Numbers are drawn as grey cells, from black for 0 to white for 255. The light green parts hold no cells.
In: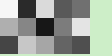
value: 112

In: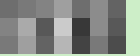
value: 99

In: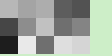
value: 82

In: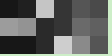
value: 74

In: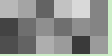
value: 132

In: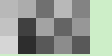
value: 131

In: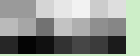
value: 222

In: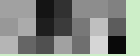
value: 129

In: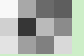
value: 94

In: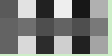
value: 176
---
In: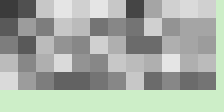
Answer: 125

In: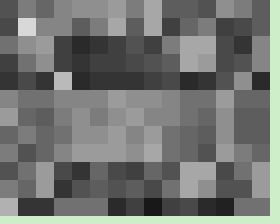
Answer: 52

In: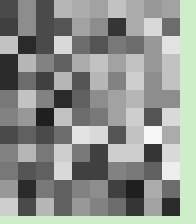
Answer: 182

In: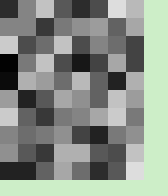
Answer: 98

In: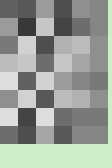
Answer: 165
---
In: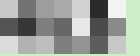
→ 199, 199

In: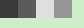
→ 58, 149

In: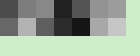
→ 76, 198

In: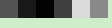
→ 83, 137

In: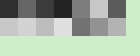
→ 47, 179

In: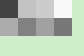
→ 67, 120

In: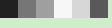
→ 33, 89

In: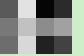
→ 90, 66

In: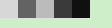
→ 215, 16

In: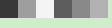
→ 56, 178
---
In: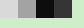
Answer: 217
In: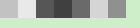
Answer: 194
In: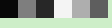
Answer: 8
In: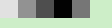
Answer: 225
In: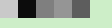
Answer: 201
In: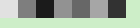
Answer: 225
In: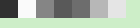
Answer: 48
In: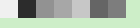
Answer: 240
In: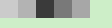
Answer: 203
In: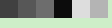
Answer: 64
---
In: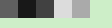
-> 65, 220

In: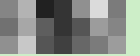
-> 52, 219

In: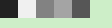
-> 130, 240

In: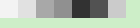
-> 144, 243

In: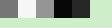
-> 149, 246

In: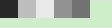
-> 234, 234

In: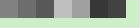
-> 191, 191

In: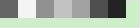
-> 194, 244
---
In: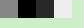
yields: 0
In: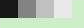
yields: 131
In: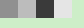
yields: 188
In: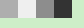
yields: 239
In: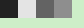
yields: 228
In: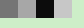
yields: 167
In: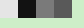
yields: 18
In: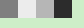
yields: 236
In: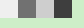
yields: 113
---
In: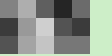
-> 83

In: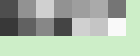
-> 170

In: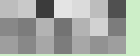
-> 210

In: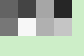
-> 166

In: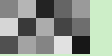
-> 68

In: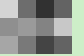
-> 131
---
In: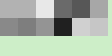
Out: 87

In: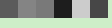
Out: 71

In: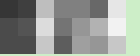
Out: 63

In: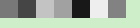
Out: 69

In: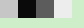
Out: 92

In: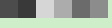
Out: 76

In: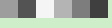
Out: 83
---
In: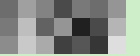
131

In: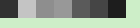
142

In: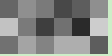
122

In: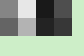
25

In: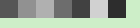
176

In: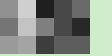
31
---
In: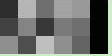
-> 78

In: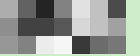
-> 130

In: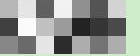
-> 106

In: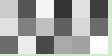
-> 236

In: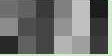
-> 98

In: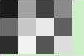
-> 242

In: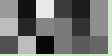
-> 189

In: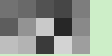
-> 179

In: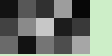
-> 18
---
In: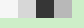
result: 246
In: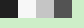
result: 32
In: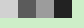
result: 209
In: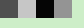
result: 79
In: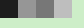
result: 29
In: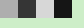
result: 174
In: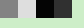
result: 131
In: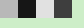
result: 184
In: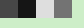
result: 71
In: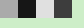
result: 170
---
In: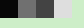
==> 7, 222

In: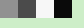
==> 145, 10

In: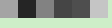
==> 164, 197

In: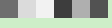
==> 110, 82

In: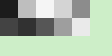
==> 28, 234

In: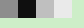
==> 141, 234

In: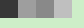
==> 55, 191

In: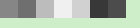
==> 134, 76

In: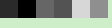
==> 42, 143
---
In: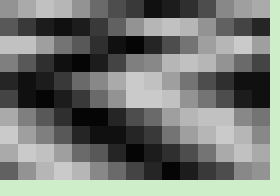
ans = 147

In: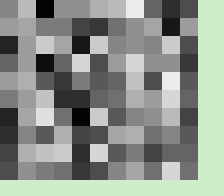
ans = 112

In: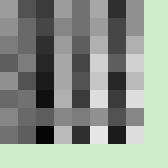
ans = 221

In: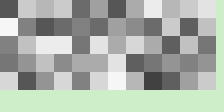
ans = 203

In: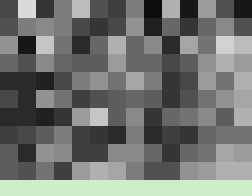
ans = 176

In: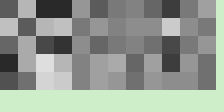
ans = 112

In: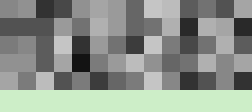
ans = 50

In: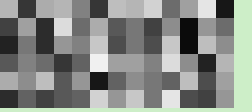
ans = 150
